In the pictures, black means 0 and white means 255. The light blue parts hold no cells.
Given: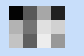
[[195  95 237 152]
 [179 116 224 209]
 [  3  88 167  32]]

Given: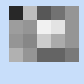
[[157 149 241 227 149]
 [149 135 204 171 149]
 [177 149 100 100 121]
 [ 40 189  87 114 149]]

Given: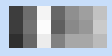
[[ 61 115 252  95 137 151 202]
 [ 61 109 244 103 143 159 194]
 [ 47 103 236 129 167 167 187]]

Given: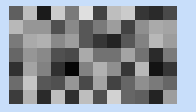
[[122 170 177 137 157  87  54  35  87 130 184 157]
 [184 150 150  80 137  87 122 157  66 143 170 164]
 [102 150 137  80  73 170 114 114 164 114  42 122]
 [ 48 164 130  48   5 130 177 143  54 184  19  54]
 [108 197  87  80 150  73 164  66 102 143 122 102]
 [ 60 177  42 190  48 190  80 210 102  95  35 157]
 [ 95 190  27 203 122 223  66 190 203  54  42  73]]

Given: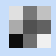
[[ 13 112 240]
 [224 119 193]
 [171  81  97]]

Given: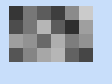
[[ 77 119 182  92  47 159]
 [ 85 133 167 182  98  70]
 [159 146 105 174 125 146]
 [ 54 119  92  62 139 203]]

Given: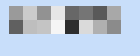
[[ 96 190 196 245  45 218 176 139]
 [154 203 146 230 103 117  89 168]]

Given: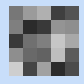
[[119 155 176  63  83]
 [206  69 161  43  75]
 [ 57 112 127 198 168]
 [142 105  98 190  91]
 [127  43  57 148 142]]

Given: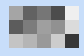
[[ 92 124 159 145 219]
 [196 181 153 204  55]
 [165  98 118  76 239]]
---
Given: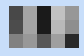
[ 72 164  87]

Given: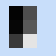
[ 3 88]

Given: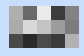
[175 216  75]

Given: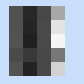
[ 81  37  73 119]

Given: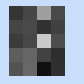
[ 53  74 201  46]

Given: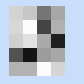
[211 252 170 168]
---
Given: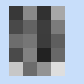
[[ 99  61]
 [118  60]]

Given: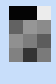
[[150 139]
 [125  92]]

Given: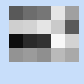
[[211 229]
 [ 42  50]]

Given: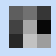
[[166   7]
 [194 157]]

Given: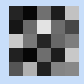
[[107 227]
 [120  37]]

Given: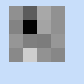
[[  3 164]
 [127 124]]

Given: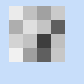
[[223 196]
 [194  62]]

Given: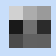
[[113  43]
 [ 97  96]]

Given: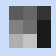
[[111  25]
 [195  25]]
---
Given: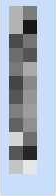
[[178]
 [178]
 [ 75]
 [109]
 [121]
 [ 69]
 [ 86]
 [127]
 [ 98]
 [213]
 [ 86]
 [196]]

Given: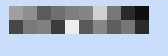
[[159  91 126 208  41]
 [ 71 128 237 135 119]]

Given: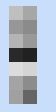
[[191]
 [151]
 [180]
 [ 41]
 [220]
 [164]
 [160]]

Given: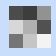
[[ 76 146]
 [215  81]
 [117 243]]

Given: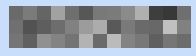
[[106 101 111 121 139  62 111]
 [112  94 129 172 122 104 129]
 [117 144 116 106 131  95 108]]

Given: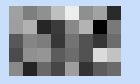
[[160 144 237 162]
 [158  38 137   3]
 [ 88 125 115  54]
 [ 75 149 108 219]
 [137 104 158  92]]

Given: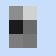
[[141]
 [ 27]
 [125]]

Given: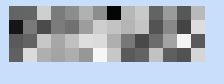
[[100 207 140 141 183  99  87]
 [ 22  75 113 206 181  83  68]
 [ 90 199 192 219 120 108 244]
 [ 96 175 174 246  90 194  82]]

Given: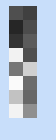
[[ 79]
 [ 38]
 [ 51]
 [242]
 [118]
 [250]
 [194]
 [243]]
